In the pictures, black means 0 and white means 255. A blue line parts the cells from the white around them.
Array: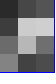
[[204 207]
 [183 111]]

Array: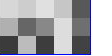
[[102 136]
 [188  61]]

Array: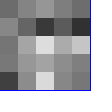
[[101  57]
 [165 221]]

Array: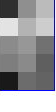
[[179 205]
 [151 113]]

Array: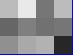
[[127 113]
 [169 178]]

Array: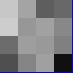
[[151 161]
 [158 153]]

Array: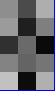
[[ 31 127]
 [106  10]]
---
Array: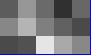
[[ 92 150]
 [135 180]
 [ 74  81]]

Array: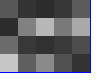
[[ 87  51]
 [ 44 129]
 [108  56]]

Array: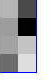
[[181  75]
 [157   1]
 [163 196]]

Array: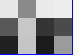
[[231 138]
 [ 88 199]
 [ 32 197]]

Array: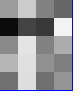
[[155 203]
 [ 11  67]
 [137 228]]

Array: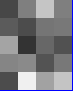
[[ 71 127]
 [ 91  76]
 [164  51]]

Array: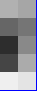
[[177 166]
 [102 117]
 [ 45 137]]

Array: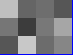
[[191 101]
 [118  60]
 [ 86 200]]
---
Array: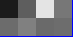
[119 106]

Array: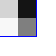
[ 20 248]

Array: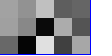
[101 172 224]

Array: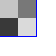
[120  57]

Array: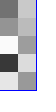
[201 148]

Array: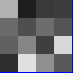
[ 61 109 134  47]

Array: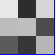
[213 190  91]
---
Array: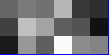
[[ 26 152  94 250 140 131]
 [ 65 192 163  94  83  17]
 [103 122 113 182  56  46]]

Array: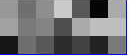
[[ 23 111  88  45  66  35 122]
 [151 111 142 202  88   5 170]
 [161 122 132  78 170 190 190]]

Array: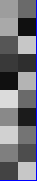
[[ 16 180]
 [ 57  46]
 [ 67 199]
 [ 86 199]
 [127  77]
 [137  27]
 [157 106]
 [169  16]
 [209 116]
 [219 106]]

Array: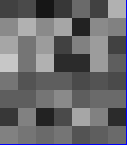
[[ 55 129  34  74 166 129  43]
 [ 65  74  22  55 106  65 177]
 [ 94  94 117 138  94 106 106]
 [117  83  94  94  74  83  74]
 [129 117 106 117  83  94 106]
 [138 177 138 166  34 138 129]
 [166 117 156  65 129 156  65]
 [199 117 177  43  43 156  94]]

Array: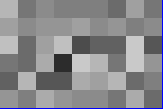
[[ 97 182  86  86 171 160 182 107 127]
 [118 107 171  44 201 182 118 201 149]
 [149 127 171 149 139 139 118 171 107]
 [160 139 149 149 160 139 149 127 139]
 [182 118 139 127 127 127 107 160 118]
 [192 107 160 192  76  97  97 201  86]]

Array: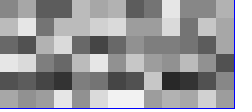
[[ 81  92  69  51 126 116  69  81 199  40  51  81 135]
 [104  81 178 218 104  69 104 145 126 126 116  92 167]
 [135 167  92  92 187 167 178  92 116 230 135 135 178]
 [167 145 157 230 145 218 242 242 157 178 167 209 157]
 [187 230 116 187 187 209 218 157 157 218 116 199 167]
 [230 218 126 104 187 230 145 199 157 145 187 145  81]]

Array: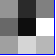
[[104  14 255]
 [148  42 128]
 [160 213 183]]
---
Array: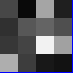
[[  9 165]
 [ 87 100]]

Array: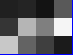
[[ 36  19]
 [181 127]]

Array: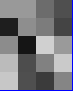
[[153 108]
 [142 124]]

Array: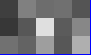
[[128 109]
 [ 87 223]]

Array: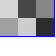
[[ 71 134]
 [205  44]]

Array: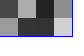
[[172  35]
 [ 53  51]]
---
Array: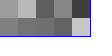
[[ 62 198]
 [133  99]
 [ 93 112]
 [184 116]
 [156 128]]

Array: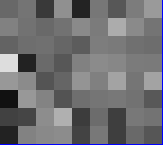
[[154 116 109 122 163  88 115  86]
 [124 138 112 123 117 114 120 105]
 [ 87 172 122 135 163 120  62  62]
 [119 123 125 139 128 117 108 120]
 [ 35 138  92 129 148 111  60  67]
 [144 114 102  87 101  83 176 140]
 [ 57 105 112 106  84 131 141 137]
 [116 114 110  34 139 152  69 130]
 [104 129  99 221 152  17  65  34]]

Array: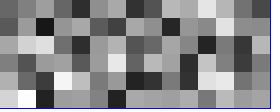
[[ 72 139 183 122 143 164]
 [114 141  55  60 115 156]
 [182 226 122 128 233 186]
 [229 137  36 196 225 120]
 [172 150 134  46  50 173]
 [184  38 166 162 122 159]
 [ 83 143 104 185  51 163]
 [ 50 168  84  99  35 169]
 [169  65 179 232 153  34]
 [143  91 154 156 122 130]
 [ 46 168  46  89 190 160]
 [102 149 111 161 245 157]
 [158  23 223 155  60  34]
 [128 155 210  83 105 253]
 [103  89 167 127 177 212]]

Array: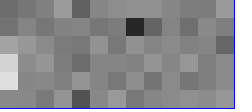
[[154 127 103 138 139 151]
 [123 137 133 127 126 140]
 [125 111 129 150 118 144]
 [134 132 138 134 138 138]
 [144 100 132 148 116 134]
 [145  38 145 130 142 120]
 [141 124 120 133 120 153]
 [134 119 146 133 133 136]
 [ 97 133 120 109 148  82]
 [155 130 123 125 128 148]
 [128 119 138 149 136 122]
 [118 132 151 140 134 136]
 [109 114 163 211 223 137]]

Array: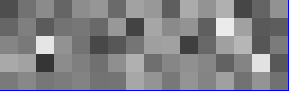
[[146  93 123  88 113]
 [100  89  86 226 148]
 [ 70 161 182 132 114]
 [176 235 160  98 160]
 [147  95 104 134 132]
 [171 147  63 144 148]
 [ 94 138 161 134 120]
 [152 166 159 111 148]
 [162  67 117 176 167]
 [106 152  87 143 116]
 [150 105  72 112 115]
 [141 119 115 127 131]
 [101 115 146 140 124]
 [139  91 229  53 119]
 [114 127 121 162 136]
 [ 78 102 133 169 122]]

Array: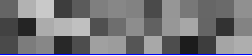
[[144 131 174]
 [106  50 165]
 [102 101  61]
 [120 167  28]
 [150 151  77]
 [ 74  97 168]
 [130 141  85]
 [135 110 156]
 [127  80 160]
 [ 91 192  77]
 [ 61 183  40]
 [201 172 135]
 [178  36 124]
 [101  66  74]]

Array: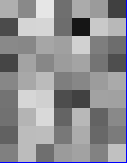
[[ 64 184 109  78 170 161 137 123 193]
 [155 201 126 116 156 162  99 104 130]
 [171  21 209 164 135  65 184 172 162]
 [111 109 160 156 126  77 100 120 155]
 [230 214 166 135 187 208 217 189 111]
 [137 213 135 163 168 214 180 188 188]
 [175  75 137  69 135 115 113  97 128]]

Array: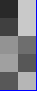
[[201 201 110  87 182]
 [ 41  64 147 160  88]]
